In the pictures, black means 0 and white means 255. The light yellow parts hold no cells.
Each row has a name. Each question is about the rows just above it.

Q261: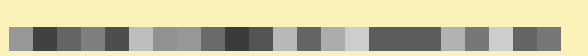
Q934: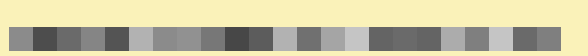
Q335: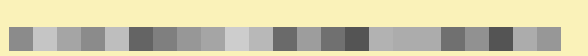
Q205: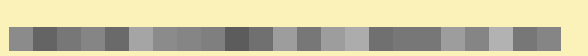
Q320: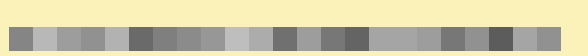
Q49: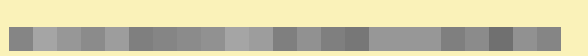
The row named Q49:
[133 165 151 139 157 127 133 139 145 165 157 127 145 127 119 151 151 151
 127 139 112 145 133]
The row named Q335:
[139 197 165 139 190 100 127 151 165 205 184 106 157 112  84 178 172 172
 112 145  84 172 151]
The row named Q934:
[139  77 106 133  84 178 139 145 119  71  92 178 112 165 197 100 106 100
 172 127 197 106 127]

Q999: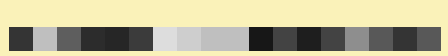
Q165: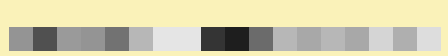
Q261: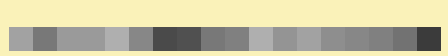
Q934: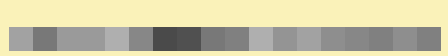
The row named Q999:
[ 52 191  94  44  38  59 221 206 191 191  23  67  30  67 142  88  52  88]
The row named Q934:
[162 120 154 154 175 135  74  80 120 128 175 148 162 142 135 128 142 128]

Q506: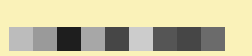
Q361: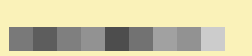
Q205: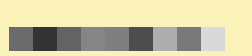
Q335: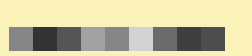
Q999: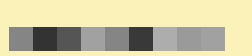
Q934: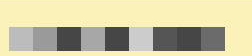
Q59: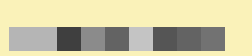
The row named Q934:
[188 154  70 167  70 204  85  70 107]
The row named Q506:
[188 154  30 167  70 204  85  70 107]

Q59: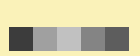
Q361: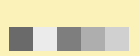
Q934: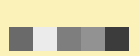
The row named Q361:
[106 235 126 174 208]
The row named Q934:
[106 235 126 146  60]

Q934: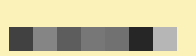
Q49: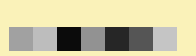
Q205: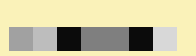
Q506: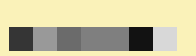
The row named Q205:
[161 189  11 127 127  11 216]

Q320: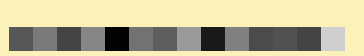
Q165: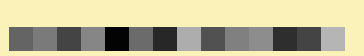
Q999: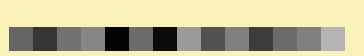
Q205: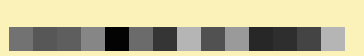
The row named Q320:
[ 87 122  68 134   3 114  94 154  25 128  75  81  68 207]
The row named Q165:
[100 122  68 134   3 107  39 173  81 128 141  46  68 181]

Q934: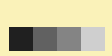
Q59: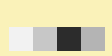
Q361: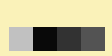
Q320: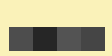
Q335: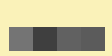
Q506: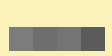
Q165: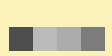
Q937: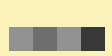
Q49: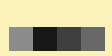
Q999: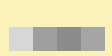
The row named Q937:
[146 110 146  56]
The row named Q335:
[116  63  97  91]
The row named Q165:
[ 77 186 172 124]

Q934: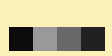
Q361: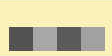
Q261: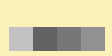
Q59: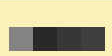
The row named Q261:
[194  99 119 145]
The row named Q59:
[131  41  55  62]
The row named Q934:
[ 12 153 105  33]
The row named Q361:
[ 83 167  91 161]

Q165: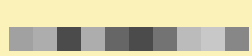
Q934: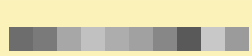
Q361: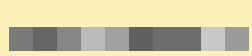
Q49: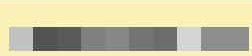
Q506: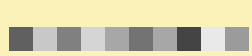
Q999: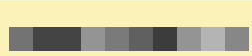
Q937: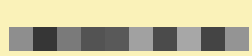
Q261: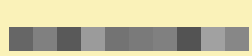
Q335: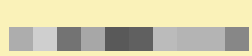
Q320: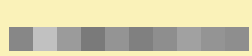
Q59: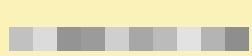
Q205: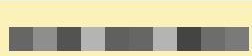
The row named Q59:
[193 219 148 155 207 167 187 226 180 142]
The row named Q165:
[161 173  75 173 102  75 115 187 200 135]
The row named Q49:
[193  83  89 128 135 115 109 213 142 142]

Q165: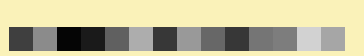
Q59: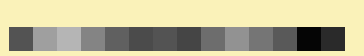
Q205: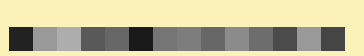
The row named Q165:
[ 63 139   5  26  96 173  55 153 103  55 117 125 210 166]
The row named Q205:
[ 34 153 173  89 103  26 117 125 103 139 109  75 153  69]

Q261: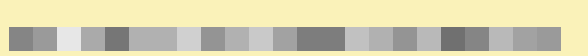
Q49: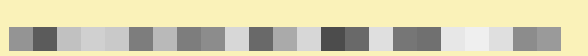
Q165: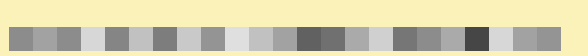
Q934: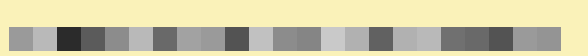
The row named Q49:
[148  91 193 208 201 125 185 125 140 215 105 170 215  76 105 223 118 112
 231 239 223 140 154]
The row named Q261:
[133 154 231 170 118 177 177 208 148 177 201 162 125 125 193 177 148 185
 112 133 185 162 154]
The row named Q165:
[140 162 140 215 133 193 125 201 148 223 193 162  97 112 170 208 118 140
 170  70 215 162 148]

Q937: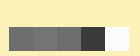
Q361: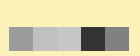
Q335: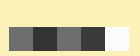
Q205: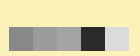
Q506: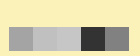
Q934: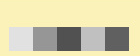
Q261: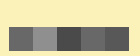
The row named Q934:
[225 150  81 192  96]
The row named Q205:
[136 156 164  43 219]

